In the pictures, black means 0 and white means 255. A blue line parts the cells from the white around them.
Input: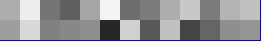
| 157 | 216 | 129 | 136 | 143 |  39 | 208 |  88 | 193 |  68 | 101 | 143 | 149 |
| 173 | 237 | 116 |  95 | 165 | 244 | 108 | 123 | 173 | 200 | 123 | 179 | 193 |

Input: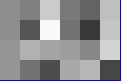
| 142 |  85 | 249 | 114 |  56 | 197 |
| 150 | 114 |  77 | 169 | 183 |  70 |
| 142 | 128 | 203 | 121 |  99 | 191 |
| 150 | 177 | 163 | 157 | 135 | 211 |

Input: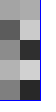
| 127 |  40 |
| 140 |  47 |
| 164 | 172 |
|  92 | 203 |
| 179 | 209 |

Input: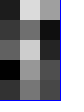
|  56 | 111 |  15 |
|  50 | 118 |  71 |
|   1 | 151 |  78 |
|  97 | 205 |  36 |
|  28 | 219 | 159 |

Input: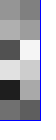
| 112 |  94 |
| 149 | 128 |
| 175 | 157 |
|  30 | 169 |
| 225 | 205 |
|  81 | 245 |

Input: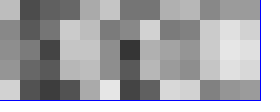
| 189 |  76 |  96 | 103 | 170 | 197 | 117 | 117 | 176 | 183 | 136 | 155 | 155 |
| 210 |  82 |  61 |  82 | 170 | 230 |  68 |  96 | 216 | 210 | 129 | 149 | 155 |
| 136 |  89 | 117 | 203 | 189 | 123 | 136 | 210 | 123 | 129 | 203 | 224 | 210 |
| 149 | 103 |  89 | 183 | 189 | 142 |  89 | 183 | 155 | 142 | 197 | 224 | 216 |
| 142 | 123 |  68 | 197 | 197 | 142 |  53 | 176 | 163 | 149 | 203 | 230 | 224 |

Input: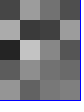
| 171 |  58 |  64 | 156 |
| 149 |  98 | 120 | 127 |
|  92 | 142 | 114 | 106 |
|  70 | 156 | 114 |  78 |
|  36 | 195 | 135 |  85 |

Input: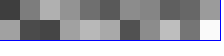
| 161 |  75 |  69 | 161 | 184 | 169 |  81 | 140 | 190 | 117 | 250 |
|  62 | 125 | 176 | 147 | 111 |  89 | 140 | 133 |  95 | 103 | 155 |

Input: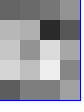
| 100 | 106 | 118 | 147 |
|  93 | 126 | 126 | 160 |
| 198 | 147 | 219 | 167 |
| 183 | 175 |  42 |  87 |
| 213 | 190 | 238 | 134 |
